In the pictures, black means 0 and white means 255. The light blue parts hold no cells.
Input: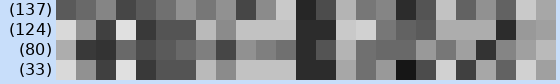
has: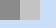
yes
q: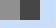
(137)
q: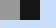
(33)
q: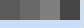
(80)
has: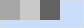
no
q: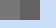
(124)
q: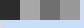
(33)

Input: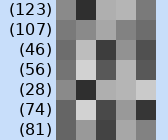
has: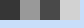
no
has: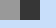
yes

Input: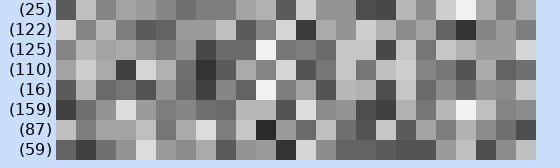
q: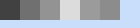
(59)
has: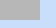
yes
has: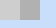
yes
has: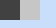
no
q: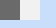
(125)
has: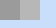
no

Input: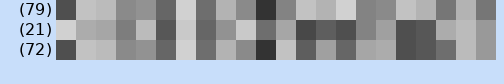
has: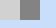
yes
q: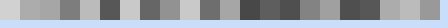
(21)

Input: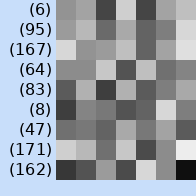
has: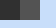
no
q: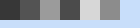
(162)
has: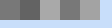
yes
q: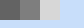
(95)
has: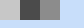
yes

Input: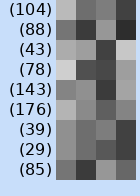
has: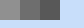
yes
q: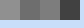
(39)
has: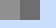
yes
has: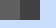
no

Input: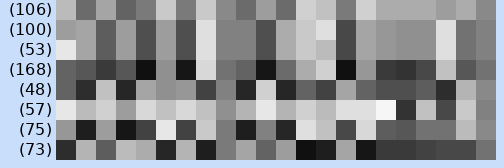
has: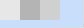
yes
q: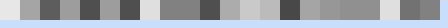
(53)
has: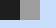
yes
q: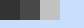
(168)
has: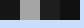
no

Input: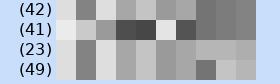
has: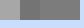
no
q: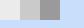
(41)
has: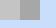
no

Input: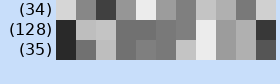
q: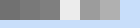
(128)
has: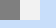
no
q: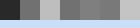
(35)
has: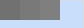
yes

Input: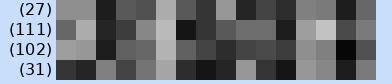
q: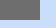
(111)
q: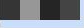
(27)
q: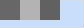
(102)
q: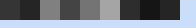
(31)
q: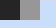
(31)
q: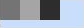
(31)
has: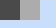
no

